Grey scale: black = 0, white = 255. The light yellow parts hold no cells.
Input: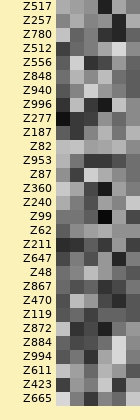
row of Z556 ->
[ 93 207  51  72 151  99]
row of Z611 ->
[194 159 105 180 151  86]
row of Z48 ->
[111 132 188 151 111  86]
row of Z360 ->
[200 165  72  25 159 124]
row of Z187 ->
[ 93  57 132 180 117 180]
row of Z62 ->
[ 93 138 159 172 144 144]

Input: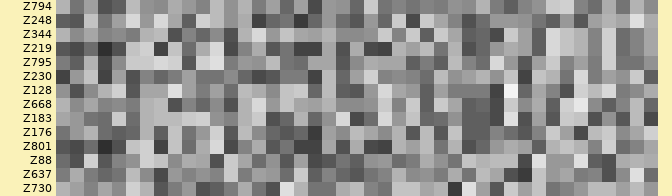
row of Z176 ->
[116 152 179 109  95 103 179  95 195 116 152 208  87 187 139 103  87 103
  59 160 139 187 166 139 179  87 187  87 195  95  95 131 109  87 131 202
 160  74 187 202 139 166 208]
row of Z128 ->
[146  81 139 179 208  87 166 166 223 160 124 160 109 187 172 139 195 202
 103 187  95  87 152 216 166 152  95 160 124 124 124  67 243 103 166 131
  81 208 187 216 124 139 172]
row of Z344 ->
[179 139 166 131 139 124 179 187  81 131 103 139  81 179 216 152 195 166
 160 179 139 139 146 202 131 202  95 202 166  95 103  74 202 160  95 216
 195 179 131 208 109 131 166]
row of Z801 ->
[ 87  74 109  47  81 195 208  67 195 109 172 216  74 131 172  87 116  67
  67 166  81 172  74  67 179 160 187 116 179  81 103 152 172 160  95 179
 195 179 131 208 109 131 166]
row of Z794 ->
[179 116 160  81  95 187 146 139 172 152 131 187 146 179 124 160 103 160
  74 152 146 103 202 116 131 116 131 124 146 139 179 124  95 131 146 202
 208 131 109 172 116 179 139]

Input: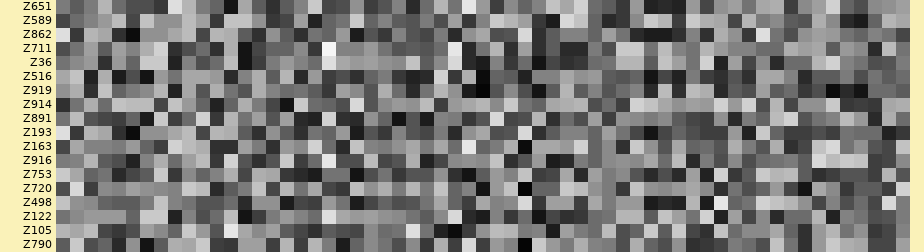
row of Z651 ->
[123  92 123 181 108  78  78  56 222 181 123 100  20 167  92  48  92 130
 201  70  78 145  62  84 130  42 108 181 115 230 153  62 138 100 130 194
 167 209 108  92  56 153  34  42  34 153  70 145 159 115 167 174  62 138
 159 209 100  78 138 145 159]
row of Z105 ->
[181 167 187  70  56  78 159 138 100 201 153  84 230 167 138 159  92  70
  48  92  78  70 138 108 115 222 115  34  12  62 145 187 181 123 130  28
 159 123 108 187  78 100 201  92 201  70  48 194 108 138 138 167 100  48
 153 181 115 145  56  70 130]

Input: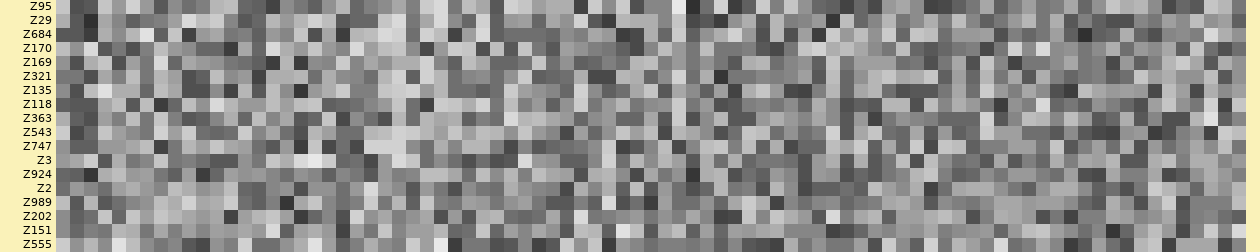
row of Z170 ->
[189 146 217  88 119  80 127 189 153 140 103 103  61 167 103 217 174 153
 197 153 134 217 159 189 197 140  73 153 203 197  80 189  88 197 119  88
 159 146 127 119  96  73 134 189 153 119 189 119 119 127  88  73 119 197
 209 174 189 167 140 119 189 103  88 103 119 127  73 119 209 140 217 140
 146 119 140 174 111 153 140 167  96 197 111  80 111]
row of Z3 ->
[153 167 203  88 174 119 134 197 119 127 111  88  88 146 119 197 174 217
 232 203 103 111  73 153 217 197 111 140 111  80 111  80  88 217 153 146
  96  96 134 209 111 182 140 182 159  88 174 111 174 103 119 119 111  80
 153 174  88 174  88 119 189  80 189 140 111 119  88 167  88 127 103 174
 127 167 159 182  88  88 174 189 127 174 174 134 153]
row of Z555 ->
[203 146 182 140 225 189 140 119 134  88  73 146 127 209 111 111 146 174
 225 159  96 127 174 140 127 203 159 232  61 119 119  80  88 134  67  88
 203 146 197  61 153 134 111 127 127 119 134  96 134  88  80  67 174 119
 146 119 119 159  80 203 140  96 209 119 182 159 134 217 111 127 167 134
  61  88 159 111  80 182 197  67 167 167 167  73 134]
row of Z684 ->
[ 88  88  61 174 140 182 225  96 197  67 153 167 119 127  96 153 134 197
  80 167  61 182 189 217 209 111 209 189  67 159 217  96 111 111 111 103
 140 127 167 153  61  73 174 103 203  96 146 174 209 153  80 182  80 159
  61 203 153 189 146 203 103 197 189 111 153 153 159  80 127 103 119 159
  96  48  96 103 174 103  80 134 140 127 217 174 146]
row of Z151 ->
[140 103 127 119 182 174 119 167 127 159 134 159 153 167 153 217  96 159
 174 153  67 159 119 197 134 159 159 182 103 111 197 103 159 134 167 146
  88 189 182  96 225 189  88 167 189  96 159 103 159 153 167 174 134 134
 134  67  80 103 146 134 153 146 167 127 140 146 153 103 153 189 197 159
 140 111 134  54 103 159 189 153  73 134 203 134 217]

